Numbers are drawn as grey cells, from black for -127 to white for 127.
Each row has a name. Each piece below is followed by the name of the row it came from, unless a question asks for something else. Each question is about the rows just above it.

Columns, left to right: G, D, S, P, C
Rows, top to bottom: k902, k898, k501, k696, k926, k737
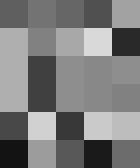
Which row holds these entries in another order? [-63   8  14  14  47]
k501
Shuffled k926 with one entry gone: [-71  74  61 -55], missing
[81]

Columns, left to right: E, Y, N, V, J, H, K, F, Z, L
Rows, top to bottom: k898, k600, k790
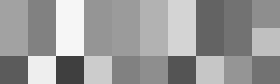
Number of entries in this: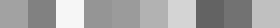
10
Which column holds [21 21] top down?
V
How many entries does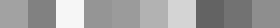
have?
10

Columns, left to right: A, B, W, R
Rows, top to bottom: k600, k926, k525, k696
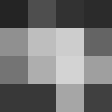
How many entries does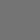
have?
1
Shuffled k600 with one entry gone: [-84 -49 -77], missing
[-91]
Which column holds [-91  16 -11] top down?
A
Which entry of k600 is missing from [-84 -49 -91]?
[-77]
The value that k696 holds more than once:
[-71]
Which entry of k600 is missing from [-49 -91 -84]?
[-77]
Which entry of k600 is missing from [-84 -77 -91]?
[-49]

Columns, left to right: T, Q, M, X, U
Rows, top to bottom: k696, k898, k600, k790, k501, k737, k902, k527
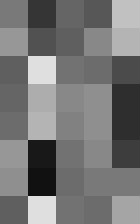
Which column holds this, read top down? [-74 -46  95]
Q
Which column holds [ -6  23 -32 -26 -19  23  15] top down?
T
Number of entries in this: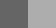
2
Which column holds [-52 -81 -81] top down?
U
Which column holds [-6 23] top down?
T

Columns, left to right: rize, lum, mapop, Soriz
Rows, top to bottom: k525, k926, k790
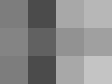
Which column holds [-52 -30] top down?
lum
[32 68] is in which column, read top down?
Soriz

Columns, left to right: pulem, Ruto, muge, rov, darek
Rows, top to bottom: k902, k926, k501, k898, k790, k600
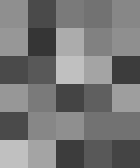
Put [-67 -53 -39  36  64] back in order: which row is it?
k501
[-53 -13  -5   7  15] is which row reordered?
k902
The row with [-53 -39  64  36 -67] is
k501
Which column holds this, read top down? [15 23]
pulem

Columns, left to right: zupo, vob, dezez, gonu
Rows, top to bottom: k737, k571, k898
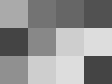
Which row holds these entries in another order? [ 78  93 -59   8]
k571
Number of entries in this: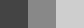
3
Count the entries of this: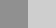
2

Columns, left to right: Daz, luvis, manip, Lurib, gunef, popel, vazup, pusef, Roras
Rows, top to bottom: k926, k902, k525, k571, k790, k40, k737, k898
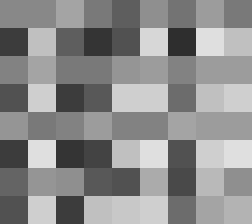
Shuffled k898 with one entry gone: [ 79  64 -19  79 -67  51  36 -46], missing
[72]
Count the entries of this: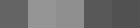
5
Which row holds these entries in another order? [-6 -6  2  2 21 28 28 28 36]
k525

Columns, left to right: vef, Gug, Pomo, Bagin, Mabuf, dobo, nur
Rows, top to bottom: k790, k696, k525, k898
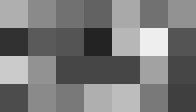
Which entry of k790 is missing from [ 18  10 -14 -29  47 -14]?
[41]
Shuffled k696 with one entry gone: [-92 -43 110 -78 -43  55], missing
[-37]
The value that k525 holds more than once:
[-57]
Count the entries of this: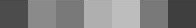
7
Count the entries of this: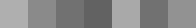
7
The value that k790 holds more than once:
[-14]

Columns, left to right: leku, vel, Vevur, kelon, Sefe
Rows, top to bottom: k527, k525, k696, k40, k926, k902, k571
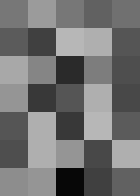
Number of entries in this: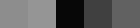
5
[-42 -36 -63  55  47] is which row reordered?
k525
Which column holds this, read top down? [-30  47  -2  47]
kelon
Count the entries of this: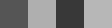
4
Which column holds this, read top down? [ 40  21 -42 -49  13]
leku
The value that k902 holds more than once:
[47]
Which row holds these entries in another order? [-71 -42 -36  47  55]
k926

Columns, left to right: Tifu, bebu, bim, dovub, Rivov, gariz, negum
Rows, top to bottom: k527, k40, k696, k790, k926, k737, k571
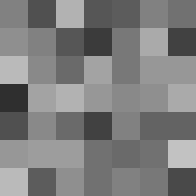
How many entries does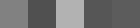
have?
5
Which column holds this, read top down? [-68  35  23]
dovub
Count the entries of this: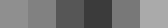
6
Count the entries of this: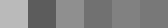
6

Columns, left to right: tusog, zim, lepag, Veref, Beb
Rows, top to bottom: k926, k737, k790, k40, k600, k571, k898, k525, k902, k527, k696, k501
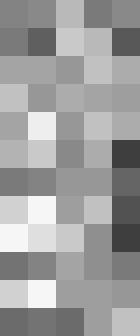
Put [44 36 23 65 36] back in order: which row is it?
k790
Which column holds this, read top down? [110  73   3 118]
zim
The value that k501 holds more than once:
[-20]

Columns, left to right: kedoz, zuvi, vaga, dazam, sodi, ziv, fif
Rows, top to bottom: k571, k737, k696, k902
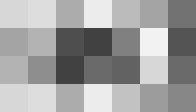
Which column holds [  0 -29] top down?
sodi
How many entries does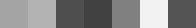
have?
7

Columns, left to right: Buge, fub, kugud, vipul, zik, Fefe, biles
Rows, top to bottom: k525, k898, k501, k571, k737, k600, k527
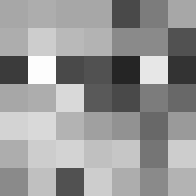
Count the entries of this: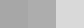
3
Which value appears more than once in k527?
[10]
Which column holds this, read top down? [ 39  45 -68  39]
Buge
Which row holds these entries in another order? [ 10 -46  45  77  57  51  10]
k898
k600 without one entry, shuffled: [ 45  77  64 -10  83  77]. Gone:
[70]
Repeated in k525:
[39]
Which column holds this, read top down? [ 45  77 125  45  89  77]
fub

